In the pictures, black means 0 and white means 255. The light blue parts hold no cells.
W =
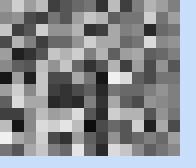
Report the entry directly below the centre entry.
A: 95
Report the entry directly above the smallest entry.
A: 86
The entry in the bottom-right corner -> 137
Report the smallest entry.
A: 13
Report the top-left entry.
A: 158
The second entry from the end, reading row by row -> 117
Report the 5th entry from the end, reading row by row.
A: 197
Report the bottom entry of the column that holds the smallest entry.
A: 105
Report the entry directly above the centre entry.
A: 51
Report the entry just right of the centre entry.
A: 23
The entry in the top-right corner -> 127
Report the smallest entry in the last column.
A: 75
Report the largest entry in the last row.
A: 228
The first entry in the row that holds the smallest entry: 188
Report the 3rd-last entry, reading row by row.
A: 95
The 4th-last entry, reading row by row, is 137
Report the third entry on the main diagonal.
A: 86
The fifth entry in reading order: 63
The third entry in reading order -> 158
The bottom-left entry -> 117
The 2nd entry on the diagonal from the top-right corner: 117
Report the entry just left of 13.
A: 188
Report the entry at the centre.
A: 117

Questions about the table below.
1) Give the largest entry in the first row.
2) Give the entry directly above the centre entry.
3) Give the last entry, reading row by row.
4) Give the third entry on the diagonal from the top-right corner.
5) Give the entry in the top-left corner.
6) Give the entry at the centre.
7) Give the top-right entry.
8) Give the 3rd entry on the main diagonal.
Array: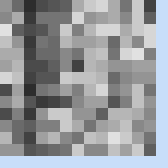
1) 214
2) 66
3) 95
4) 171
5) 148
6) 193
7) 66
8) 75

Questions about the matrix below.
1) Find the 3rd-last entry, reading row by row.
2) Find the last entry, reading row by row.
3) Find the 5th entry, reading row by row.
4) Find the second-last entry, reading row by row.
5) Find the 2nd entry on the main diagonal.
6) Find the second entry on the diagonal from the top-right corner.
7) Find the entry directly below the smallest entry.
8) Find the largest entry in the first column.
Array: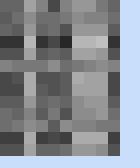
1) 151
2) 82
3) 72
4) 140
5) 110
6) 130
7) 92
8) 130

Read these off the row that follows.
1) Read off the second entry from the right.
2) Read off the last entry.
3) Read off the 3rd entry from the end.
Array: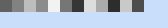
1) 201
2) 77
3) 45
